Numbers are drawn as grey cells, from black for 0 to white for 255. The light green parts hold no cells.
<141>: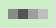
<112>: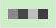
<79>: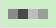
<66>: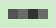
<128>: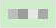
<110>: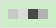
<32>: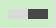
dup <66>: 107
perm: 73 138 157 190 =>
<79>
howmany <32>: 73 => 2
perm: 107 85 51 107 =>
<66>

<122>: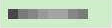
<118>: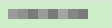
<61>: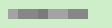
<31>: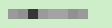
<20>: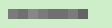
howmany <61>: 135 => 4
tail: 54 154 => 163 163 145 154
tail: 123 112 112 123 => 100
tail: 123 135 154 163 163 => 135 123
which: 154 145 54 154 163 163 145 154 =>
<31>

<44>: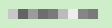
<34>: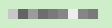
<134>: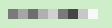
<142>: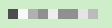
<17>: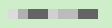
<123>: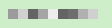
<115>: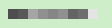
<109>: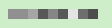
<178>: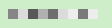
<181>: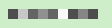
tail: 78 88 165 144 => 134 144 100 110 228
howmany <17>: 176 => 1
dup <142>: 144
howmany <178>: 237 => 2
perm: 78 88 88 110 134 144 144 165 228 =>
<109>
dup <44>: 122

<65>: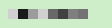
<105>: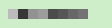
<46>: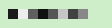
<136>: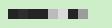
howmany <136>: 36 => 4
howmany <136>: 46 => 1

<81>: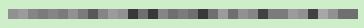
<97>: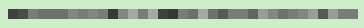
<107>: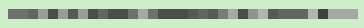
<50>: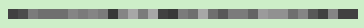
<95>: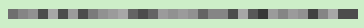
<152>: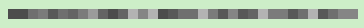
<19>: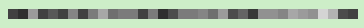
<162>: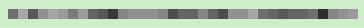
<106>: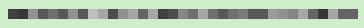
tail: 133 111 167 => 111 88 111 123 88 88 155 145 133 167 100 56 167 100 100
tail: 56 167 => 100 100

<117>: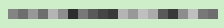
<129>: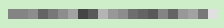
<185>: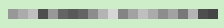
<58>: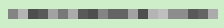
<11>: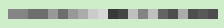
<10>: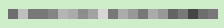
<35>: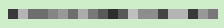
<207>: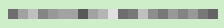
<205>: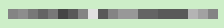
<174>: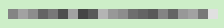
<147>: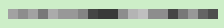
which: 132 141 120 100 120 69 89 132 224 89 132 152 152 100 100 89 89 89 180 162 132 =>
<205>
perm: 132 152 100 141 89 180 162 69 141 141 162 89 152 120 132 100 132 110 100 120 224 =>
<129>
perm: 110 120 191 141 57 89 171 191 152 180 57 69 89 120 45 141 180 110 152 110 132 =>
<117>
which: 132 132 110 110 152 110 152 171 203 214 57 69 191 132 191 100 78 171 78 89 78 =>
<11>
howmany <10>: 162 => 1
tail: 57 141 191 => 120 110

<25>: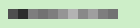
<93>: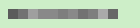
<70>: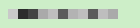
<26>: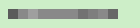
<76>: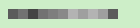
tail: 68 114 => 126 137 179 159 179 159 91
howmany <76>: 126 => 1
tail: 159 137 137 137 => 137 114 126 137 103
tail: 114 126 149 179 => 137 159 126 114
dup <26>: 137

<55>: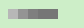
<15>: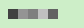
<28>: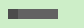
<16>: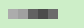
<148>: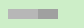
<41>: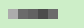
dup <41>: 107
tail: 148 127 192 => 98
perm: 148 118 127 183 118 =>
<55>
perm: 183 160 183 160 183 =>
<148>
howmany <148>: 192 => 0
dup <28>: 98
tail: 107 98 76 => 107

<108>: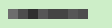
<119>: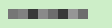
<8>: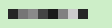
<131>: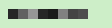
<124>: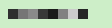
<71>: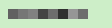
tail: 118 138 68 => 26 129 203 38
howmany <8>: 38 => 2
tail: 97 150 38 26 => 129 68 77
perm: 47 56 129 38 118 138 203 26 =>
<124>

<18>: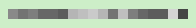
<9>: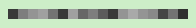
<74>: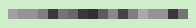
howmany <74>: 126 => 2
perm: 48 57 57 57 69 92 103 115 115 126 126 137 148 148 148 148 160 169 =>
<74>

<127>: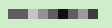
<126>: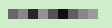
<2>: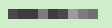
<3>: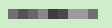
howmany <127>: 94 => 4
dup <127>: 94
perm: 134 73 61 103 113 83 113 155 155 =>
<3>
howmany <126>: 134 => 2
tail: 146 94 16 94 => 155 61
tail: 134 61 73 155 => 155 113
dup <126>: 134

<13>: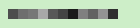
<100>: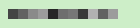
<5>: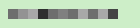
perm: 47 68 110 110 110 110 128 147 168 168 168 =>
<5>
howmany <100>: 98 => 2
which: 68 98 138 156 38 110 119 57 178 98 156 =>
<100>
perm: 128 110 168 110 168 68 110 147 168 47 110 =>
<5>
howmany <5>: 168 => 3
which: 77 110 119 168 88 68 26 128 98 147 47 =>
<13>

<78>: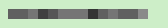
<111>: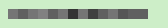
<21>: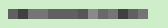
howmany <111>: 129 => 1
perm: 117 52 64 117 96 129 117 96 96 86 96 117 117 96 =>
<111>
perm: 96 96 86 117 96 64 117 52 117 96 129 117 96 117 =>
<111>
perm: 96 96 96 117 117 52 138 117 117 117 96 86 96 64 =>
<78>
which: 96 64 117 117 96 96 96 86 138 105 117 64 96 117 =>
<21>

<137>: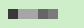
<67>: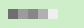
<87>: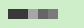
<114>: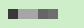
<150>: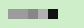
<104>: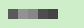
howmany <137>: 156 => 0
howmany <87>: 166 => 1

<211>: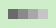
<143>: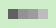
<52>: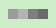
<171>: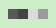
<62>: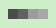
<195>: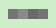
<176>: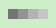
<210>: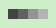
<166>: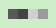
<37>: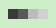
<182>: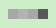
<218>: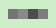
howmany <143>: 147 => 1
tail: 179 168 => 88

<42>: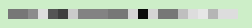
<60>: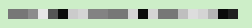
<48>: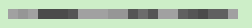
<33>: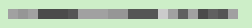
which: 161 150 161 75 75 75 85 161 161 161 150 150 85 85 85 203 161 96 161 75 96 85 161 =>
<33>
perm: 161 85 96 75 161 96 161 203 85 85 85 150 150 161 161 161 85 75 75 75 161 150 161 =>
<33>
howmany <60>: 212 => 4
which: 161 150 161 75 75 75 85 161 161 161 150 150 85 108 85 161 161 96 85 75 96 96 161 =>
<48>

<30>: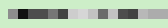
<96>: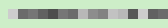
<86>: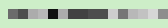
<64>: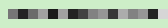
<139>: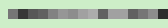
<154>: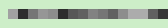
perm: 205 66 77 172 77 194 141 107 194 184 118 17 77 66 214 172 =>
<30>
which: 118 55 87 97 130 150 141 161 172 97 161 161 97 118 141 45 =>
<139>
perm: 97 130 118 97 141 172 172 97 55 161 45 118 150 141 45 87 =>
<154>
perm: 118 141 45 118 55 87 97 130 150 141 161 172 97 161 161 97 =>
<139>
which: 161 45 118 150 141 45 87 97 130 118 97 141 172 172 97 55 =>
<154>
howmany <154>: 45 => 2

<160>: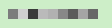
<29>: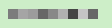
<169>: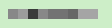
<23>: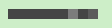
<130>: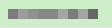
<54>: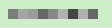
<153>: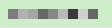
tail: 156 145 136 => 136 165 124 165 103
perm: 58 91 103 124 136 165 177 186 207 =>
<160>
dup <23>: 69
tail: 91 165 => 103
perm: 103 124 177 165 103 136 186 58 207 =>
<153>
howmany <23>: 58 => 0

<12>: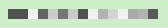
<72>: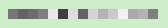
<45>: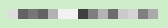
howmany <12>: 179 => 2
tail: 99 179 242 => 242 63 127 179 108 202 212 127 170
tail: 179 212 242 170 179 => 90
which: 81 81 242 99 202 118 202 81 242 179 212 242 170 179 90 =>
<12>
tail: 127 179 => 108 202 212 127 170
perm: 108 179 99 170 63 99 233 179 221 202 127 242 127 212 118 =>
<72>

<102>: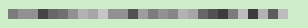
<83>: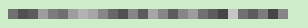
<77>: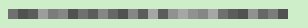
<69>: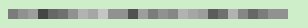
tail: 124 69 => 134
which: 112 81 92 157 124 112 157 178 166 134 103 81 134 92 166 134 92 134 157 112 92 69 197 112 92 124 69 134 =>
<83>
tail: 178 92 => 188

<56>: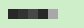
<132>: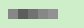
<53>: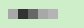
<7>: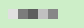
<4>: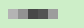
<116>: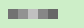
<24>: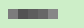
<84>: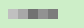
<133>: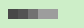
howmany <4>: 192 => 0
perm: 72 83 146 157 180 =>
<4>

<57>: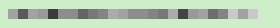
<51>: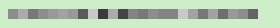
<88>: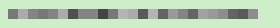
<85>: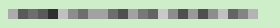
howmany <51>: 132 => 3
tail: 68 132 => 120 141 132 132 201 162 120 162 110 153 141 100
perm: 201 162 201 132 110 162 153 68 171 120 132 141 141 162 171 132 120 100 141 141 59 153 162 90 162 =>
<57>
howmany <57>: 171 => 2
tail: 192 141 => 110 162 162 110 79 162 120 100 201 141 79 153 79 141 192 100 132 180
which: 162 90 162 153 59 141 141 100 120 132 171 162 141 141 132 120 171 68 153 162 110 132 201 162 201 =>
<57>

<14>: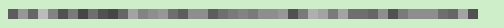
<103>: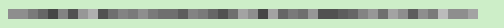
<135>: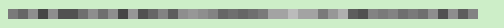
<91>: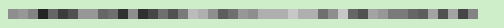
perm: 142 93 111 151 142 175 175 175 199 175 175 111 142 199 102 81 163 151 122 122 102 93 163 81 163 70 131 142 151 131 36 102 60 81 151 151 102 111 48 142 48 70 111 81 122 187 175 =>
<91>
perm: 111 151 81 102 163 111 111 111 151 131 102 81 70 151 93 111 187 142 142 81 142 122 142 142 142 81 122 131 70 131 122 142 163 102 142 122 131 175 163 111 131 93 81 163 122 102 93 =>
<135>
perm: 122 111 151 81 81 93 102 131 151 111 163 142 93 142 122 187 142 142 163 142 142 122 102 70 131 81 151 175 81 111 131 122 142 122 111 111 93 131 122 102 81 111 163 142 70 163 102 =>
<103>
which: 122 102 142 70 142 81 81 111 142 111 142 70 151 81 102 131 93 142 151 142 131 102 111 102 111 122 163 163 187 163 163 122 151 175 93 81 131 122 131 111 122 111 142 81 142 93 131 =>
<135>
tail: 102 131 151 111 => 163 142 93 142 122 187 142 142 163
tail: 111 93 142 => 142 93 111 122 131 122 142 142 151 81 122 175 163 122 163 111 111 102 142 81 122 142 142 142 111 102 163 81

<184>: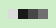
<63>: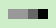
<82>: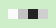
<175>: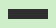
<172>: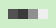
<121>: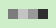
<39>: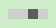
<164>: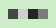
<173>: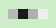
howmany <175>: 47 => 4
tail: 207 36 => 124
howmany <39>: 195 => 0
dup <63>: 153
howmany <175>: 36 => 0

